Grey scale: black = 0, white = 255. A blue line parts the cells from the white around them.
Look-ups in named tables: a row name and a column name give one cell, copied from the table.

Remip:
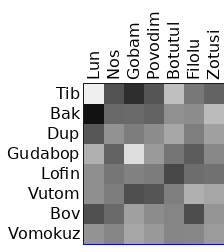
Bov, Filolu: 77
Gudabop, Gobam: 221
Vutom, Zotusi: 166
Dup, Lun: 87
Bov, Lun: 80
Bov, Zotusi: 149
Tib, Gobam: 46
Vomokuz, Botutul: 133
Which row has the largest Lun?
Tib

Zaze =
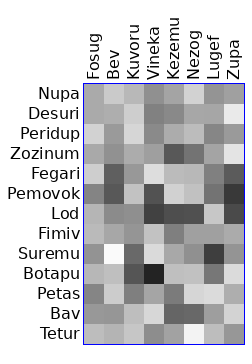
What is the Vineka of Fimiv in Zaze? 194
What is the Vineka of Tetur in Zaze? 141
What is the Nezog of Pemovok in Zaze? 193
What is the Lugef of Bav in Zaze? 158
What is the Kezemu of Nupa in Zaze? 164
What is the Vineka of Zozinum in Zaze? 159
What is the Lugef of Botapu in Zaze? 119
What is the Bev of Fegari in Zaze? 95
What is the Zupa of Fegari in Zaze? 91
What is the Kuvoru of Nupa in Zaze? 184
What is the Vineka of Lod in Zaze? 65
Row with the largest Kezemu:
Pemovok

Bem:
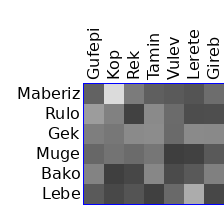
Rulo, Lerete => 77
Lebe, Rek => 84
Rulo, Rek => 65
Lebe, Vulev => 105
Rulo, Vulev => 107
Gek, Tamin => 140
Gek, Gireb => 137
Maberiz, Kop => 219
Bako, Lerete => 89
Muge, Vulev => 62
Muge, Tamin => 118
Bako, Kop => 63
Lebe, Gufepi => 90
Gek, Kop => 119
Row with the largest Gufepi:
Rulo

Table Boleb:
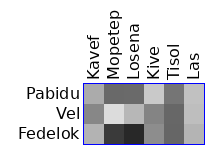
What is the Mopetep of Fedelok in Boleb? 58
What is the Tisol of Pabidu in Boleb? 117
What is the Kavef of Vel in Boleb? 135
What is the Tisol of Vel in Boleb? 103
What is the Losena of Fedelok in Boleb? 40
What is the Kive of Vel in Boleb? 132
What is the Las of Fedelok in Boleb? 180
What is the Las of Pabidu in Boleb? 193
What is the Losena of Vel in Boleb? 183
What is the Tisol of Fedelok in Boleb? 102
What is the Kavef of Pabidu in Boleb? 171
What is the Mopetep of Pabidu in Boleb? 105
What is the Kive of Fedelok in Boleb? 141
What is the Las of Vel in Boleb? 190
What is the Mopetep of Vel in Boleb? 220
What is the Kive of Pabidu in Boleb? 201
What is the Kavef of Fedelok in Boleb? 179
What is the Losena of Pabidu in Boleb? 106

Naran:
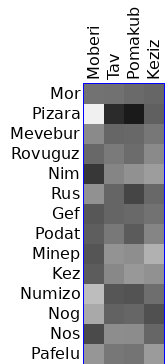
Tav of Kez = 136
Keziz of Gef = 114
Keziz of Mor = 102
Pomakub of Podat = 91
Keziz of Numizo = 110
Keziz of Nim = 157
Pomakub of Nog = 102
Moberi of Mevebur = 138
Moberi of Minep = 85
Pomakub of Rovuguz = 108
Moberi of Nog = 169
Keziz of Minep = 177
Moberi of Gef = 87
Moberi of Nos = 74
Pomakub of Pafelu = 116
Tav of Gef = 101

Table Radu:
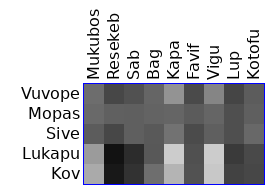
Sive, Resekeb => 71
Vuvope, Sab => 81
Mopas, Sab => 95
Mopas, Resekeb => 96
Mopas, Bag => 99
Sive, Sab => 95
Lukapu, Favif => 80
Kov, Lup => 66
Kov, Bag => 110
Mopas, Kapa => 101
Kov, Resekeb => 24
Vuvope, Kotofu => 92
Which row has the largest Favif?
Mopas

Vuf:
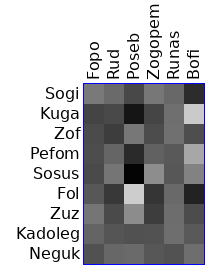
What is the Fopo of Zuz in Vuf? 117
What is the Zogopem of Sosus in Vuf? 141
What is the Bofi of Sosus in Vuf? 130
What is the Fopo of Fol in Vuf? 87
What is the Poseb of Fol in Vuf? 205
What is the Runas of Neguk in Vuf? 82
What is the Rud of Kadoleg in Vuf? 85
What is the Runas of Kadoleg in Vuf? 110
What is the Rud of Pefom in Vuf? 101
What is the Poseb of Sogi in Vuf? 72
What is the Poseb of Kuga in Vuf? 21
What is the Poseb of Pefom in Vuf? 42
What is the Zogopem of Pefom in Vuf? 97
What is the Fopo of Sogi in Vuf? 121
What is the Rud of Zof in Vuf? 61
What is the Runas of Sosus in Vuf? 87
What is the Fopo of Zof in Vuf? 75
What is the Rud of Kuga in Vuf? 73
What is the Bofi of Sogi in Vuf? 44
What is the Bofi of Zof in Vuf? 78

